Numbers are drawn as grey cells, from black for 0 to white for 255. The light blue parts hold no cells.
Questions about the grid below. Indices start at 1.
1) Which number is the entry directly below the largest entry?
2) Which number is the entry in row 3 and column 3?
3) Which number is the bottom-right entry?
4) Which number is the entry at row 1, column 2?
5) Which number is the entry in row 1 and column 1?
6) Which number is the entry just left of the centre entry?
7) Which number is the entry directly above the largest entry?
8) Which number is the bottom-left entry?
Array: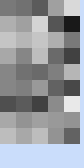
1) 147
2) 197
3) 98
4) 113
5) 121
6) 113
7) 71
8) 189

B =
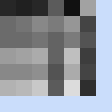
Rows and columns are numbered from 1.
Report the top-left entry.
38
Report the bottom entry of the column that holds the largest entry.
220
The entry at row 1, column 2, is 31
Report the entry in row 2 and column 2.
115
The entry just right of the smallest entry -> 162
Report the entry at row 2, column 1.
107
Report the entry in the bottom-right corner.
46
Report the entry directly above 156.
107
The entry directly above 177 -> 136
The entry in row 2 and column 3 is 136
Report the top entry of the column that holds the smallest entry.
16

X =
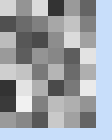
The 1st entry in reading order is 213
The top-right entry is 100
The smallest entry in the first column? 51
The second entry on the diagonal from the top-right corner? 195
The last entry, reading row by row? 100
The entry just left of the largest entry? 58
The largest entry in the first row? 219
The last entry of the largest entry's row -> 148
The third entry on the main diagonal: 74
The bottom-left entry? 154
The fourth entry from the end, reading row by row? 87
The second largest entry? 234
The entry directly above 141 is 167
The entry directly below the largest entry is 135

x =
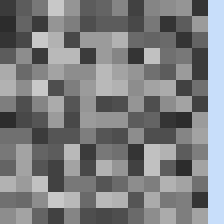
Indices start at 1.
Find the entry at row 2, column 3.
59
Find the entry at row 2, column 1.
44
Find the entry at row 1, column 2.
92
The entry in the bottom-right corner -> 163
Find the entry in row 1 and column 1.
59
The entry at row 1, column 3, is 120
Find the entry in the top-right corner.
52
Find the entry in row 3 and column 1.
52
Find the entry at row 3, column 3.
200
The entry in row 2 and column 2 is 100
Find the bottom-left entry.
141
